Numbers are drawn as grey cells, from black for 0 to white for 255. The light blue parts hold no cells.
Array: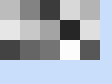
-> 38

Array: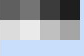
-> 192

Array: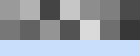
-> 111

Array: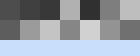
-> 147

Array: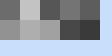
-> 72

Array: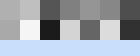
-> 220

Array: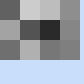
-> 42

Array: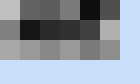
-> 65

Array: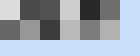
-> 124
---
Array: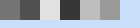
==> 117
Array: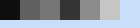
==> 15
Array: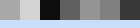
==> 168
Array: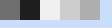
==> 111
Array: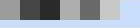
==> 156
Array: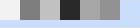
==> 242
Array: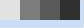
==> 226
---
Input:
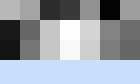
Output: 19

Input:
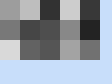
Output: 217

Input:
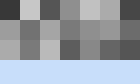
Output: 171

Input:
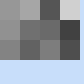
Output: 131

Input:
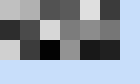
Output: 208

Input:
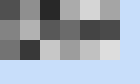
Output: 115

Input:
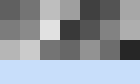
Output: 182
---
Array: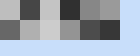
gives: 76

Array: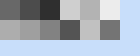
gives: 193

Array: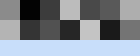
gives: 26

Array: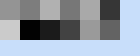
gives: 154

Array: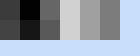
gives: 160

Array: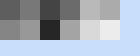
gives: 217

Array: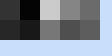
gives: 79

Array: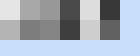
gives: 206
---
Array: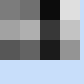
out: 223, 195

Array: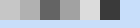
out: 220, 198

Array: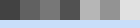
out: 225, 182

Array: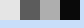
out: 229, 174

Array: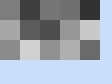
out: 209, 201

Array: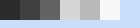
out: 248, 214

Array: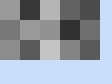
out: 196, 181
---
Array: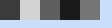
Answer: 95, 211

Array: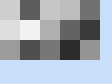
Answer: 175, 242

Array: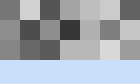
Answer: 55, 216

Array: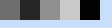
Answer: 144, 201

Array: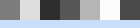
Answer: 87, 251

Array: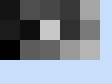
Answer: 200, 200

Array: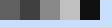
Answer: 137, 192

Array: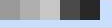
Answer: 198, 198

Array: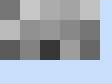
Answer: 151, 198

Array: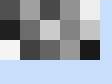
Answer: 203, 244
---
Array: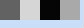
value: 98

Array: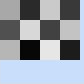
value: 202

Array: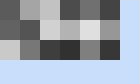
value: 201

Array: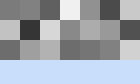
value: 209

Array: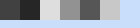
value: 146

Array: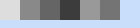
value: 137

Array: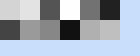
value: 212

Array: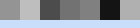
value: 148

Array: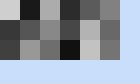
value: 179
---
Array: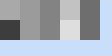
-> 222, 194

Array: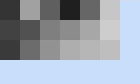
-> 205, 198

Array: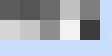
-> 242, 213

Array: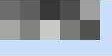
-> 201, 165

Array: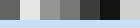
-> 230, 209

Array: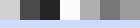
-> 251, 208

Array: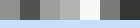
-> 248, 178
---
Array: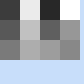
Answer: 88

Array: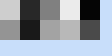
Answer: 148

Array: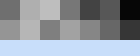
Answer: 149

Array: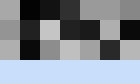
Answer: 148

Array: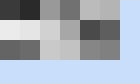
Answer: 235

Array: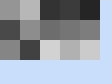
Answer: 73

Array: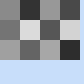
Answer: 116

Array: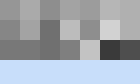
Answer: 134

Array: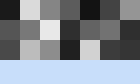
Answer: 85
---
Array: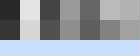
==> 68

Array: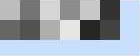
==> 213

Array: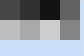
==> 18

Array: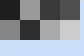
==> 58

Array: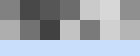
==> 86

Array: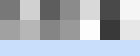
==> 93

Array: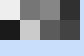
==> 134

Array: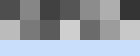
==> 65
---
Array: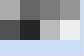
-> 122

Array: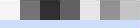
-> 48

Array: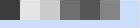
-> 204

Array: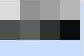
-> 160

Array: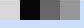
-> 103

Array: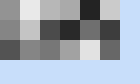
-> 183

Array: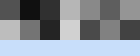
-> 48

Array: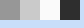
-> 250

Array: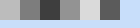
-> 62
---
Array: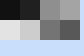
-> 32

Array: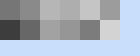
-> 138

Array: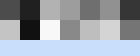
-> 32

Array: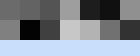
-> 99

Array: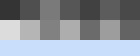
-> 79

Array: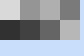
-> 149
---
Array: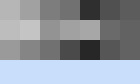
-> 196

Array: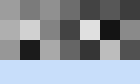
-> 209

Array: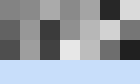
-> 151

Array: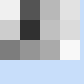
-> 48

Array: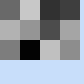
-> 149

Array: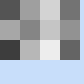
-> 133

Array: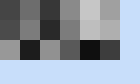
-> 124
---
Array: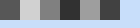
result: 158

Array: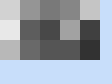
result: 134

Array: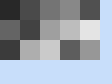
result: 136

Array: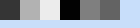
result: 127

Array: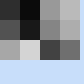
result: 153

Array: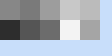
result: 200
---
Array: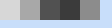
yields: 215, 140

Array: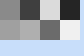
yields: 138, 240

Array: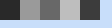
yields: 41, 60

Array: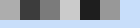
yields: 173, 152

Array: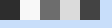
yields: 45, 67

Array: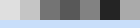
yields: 223, 170

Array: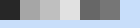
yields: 39, 118
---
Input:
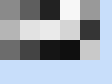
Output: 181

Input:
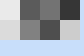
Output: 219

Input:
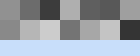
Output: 137

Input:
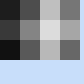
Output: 57

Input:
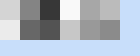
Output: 235

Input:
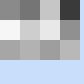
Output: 246

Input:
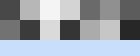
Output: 114
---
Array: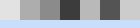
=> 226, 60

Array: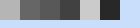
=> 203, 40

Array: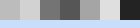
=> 223, 35

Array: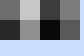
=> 199, 9

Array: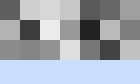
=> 235, 34

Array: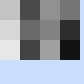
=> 231, 19

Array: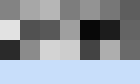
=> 226, 8
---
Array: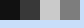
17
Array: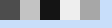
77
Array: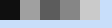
15
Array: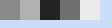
137
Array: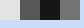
227
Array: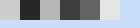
205
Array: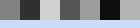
130
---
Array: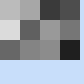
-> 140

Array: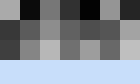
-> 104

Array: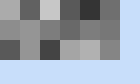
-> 177

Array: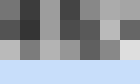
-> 136

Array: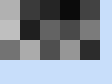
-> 150

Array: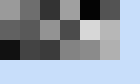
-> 139

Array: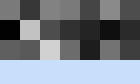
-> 115
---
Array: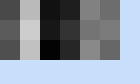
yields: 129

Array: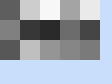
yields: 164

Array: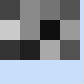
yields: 116

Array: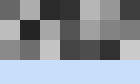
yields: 152

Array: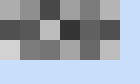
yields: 124

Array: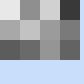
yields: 209

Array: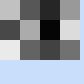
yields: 38

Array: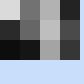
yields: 178

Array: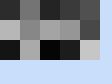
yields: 58

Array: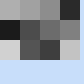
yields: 141
